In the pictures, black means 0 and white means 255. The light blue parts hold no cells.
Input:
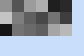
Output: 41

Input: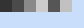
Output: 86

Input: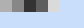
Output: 135

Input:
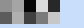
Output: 64

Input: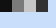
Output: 122

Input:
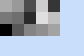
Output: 54

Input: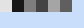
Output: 95

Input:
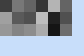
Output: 53

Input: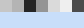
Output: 148
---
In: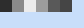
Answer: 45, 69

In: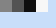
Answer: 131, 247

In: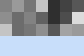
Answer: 130, 154

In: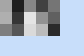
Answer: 166, 42

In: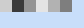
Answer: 206, 126

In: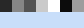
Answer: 40, 157

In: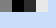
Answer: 127, 232

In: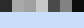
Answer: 43, 13
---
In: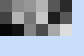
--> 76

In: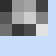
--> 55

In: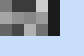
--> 176

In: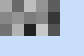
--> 33

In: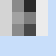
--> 138

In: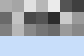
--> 106

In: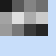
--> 120

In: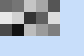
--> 188
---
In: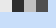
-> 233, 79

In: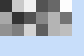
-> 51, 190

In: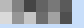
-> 185, 79

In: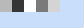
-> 185, 212

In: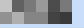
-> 197, 58

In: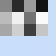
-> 134, 197
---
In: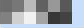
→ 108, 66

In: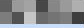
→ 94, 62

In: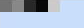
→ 114, 202

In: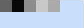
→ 99, 170

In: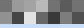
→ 114, 80

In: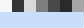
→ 247, 166

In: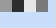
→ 154, 122

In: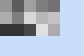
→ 149, 172
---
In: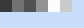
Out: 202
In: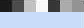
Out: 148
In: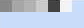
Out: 243
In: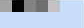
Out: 194
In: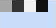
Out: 16
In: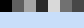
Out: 71
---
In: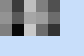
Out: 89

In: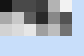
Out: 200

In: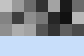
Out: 62

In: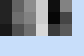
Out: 110

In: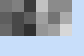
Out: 72

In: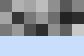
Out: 55

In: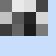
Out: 89

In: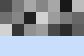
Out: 134

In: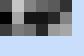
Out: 166

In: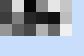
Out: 127
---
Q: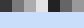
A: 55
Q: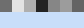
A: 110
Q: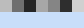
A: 188
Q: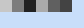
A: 199
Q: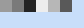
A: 155
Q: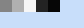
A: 132
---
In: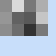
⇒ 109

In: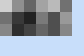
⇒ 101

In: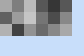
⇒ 106

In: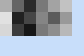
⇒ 121

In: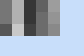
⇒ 65

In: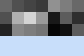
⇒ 6

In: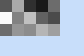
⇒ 140

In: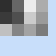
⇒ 133
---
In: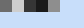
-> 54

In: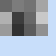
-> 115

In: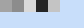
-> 217

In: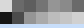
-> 94

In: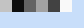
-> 99

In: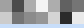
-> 173

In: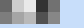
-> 233
